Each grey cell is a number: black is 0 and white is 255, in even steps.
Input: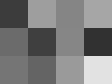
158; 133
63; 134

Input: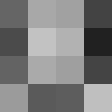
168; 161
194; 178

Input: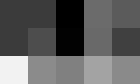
59; 0
77; 2

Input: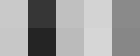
54; 192
36; 187

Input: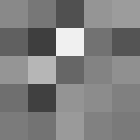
119; 80
62; 240

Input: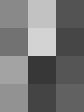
194; 83
211; 70
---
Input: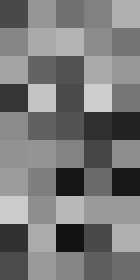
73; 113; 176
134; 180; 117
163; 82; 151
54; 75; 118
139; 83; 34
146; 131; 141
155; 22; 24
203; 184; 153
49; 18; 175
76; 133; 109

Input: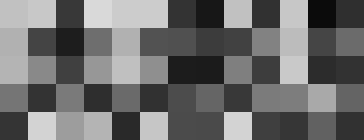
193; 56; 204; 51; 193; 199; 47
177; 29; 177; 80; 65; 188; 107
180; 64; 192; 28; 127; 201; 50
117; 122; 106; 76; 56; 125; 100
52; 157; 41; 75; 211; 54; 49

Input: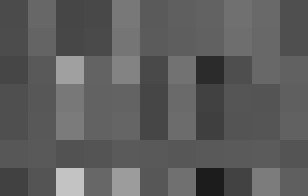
75; 70; 120; 95; 112; 79
76; 71; 117; 94; 110; 79
70; 160; 131; 114; 78; 97
79; 120; 99; 106; 85; 95
79; 123; 101; 108; 84; 97
87; 82; 90; 87; 90; 84
65; 195; 156; 112; 66; 95

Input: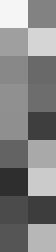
245
159
136
144
143
99
46
75
85

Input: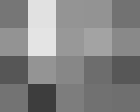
118; 148; 114
147; 152; 137
86; 135; 87
115; 125; 111

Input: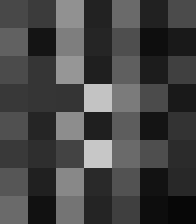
72; 145; 106; 75
97; 126; 78; 25
75; 150; 95; 64
56; 52; 123; 25
80; 141; 93; 51
57; 67; 106; 43
86; 136; 82; 40
106; 116; 63; 7

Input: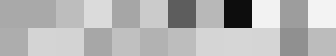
169; 189; 166; 93; 13; 157
173; 211; 192; 189; 214; 144
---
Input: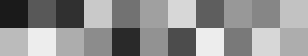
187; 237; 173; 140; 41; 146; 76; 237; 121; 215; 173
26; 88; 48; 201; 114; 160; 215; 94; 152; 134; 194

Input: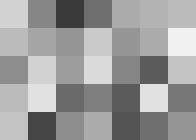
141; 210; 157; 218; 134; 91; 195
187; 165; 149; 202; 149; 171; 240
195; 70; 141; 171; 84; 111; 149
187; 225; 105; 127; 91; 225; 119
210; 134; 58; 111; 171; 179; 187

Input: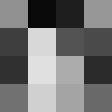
48; 224; 172; 42
113; 208; 164; 105
62; 216; 82; 75
144; 9; 30; 151

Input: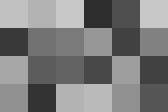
193; 179; 200; 45; 79; 200
144; 51; 179; 186; 144; 86
57; 114; 122; 151; 65; 130
166; 92; 99; 72; 158; 65

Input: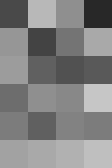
162; 169; 177; 191
73; 184; 143; 40
109; 143; 136; 198
124; 96; 130; 124
150; 67; 116; 169
156; 96; 81; 89

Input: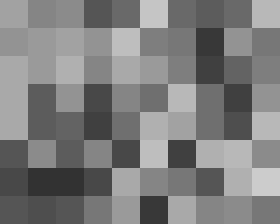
169; 154; 176; 133; 169; 154; 126; 64; 99; 126
147; 154; 162; 147; 190; 126; 119; 56; 147; 119
169; 92; 147; 72; 133; 111; 184; 111; 64; 147
162; 133; 139; 85; 105; 197; 105; 92; 105; 184
169; 92; 99; 64; 111; 176; 162; 111; 78; 184
85; 139; 92; 133; 72; 190; 64; 176; 184; 139
85; 78; 85; 119; 154; 56; 169; 133; 139; 119
72; 50; 50; 72; 169; 133; 119; 85; 176; 204
